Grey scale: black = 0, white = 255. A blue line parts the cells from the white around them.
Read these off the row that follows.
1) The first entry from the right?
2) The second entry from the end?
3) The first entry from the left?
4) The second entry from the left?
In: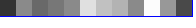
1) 73
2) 152
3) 51
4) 138

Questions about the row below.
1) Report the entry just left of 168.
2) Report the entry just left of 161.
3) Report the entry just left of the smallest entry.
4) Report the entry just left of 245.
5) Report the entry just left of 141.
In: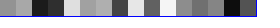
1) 147
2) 223
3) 133
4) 97
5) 245

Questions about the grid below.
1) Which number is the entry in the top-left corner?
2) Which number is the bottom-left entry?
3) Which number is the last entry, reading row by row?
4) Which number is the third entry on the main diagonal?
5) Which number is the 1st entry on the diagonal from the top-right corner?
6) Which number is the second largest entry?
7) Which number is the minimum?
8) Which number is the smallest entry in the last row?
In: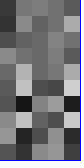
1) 57
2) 84
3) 63
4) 105
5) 90
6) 201
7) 21
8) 51

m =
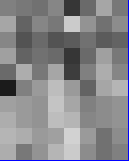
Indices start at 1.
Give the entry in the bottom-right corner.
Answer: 128
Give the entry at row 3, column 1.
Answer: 134
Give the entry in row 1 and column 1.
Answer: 128
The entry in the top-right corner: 120
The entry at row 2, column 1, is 166
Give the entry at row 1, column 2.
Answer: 120
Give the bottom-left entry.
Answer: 173
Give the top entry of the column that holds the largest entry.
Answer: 54
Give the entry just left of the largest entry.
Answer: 160
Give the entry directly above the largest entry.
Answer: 181
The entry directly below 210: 203
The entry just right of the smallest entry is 128
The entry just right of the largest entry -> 154
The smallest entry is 27
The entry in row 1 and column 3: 113

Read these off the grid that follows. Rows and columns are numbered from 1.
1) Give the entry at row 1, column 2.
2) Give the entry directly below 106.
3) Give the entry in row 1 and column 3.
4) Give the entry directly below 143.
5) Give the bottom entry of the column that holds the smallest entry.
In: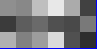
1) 136
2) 157
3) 191
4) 59
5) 46

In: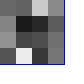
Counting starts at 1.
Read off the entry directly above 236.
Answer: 71
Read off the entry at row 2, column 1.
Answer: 132
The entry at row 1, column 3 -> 202
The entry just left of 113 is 78

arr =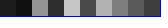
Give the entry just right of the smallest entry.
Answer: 148
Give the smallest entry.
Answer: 16

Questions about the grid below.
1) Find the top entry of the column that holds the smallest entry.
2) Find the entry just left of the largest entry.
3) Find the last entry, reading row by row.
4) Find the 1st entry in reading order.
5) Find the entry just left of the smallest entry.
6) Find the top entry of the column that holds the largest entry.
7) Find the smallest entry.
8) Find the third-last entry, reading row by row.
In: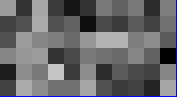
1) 126
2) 120
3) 165
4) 157
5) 98
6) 59
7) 1
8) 67

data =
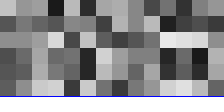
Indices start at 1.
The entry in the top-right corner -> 150
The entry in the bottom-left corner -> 93
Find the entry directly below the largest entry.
38
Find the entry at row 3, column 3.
158
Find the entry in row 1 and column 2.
150
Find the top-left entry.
194
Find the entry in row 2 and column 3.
100
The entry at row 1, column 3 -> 158
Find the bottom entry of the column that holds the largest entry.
209
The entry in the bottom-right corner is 100
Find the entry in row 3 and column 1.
142
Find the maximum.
232
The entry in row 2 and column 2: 120
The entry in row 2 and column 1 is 85

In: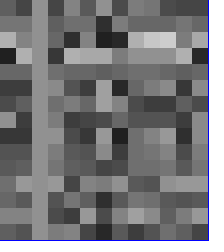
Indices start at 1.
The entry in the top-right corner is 69
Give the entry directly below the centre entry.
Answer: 152
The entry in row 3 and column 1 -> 176
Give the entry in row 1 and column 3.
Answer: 145
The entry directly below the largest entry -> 145
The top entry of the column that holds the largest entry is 75
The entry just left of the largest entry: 199
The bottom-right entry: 69
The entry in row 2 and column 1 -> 117
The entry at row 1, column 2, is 69
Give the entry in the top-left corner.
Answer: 95
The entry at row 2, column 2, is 117
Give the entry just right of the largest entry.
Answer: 124
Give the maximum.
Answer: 205
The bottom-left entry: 95
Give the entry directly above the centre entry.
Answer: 160
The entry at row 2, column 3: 145
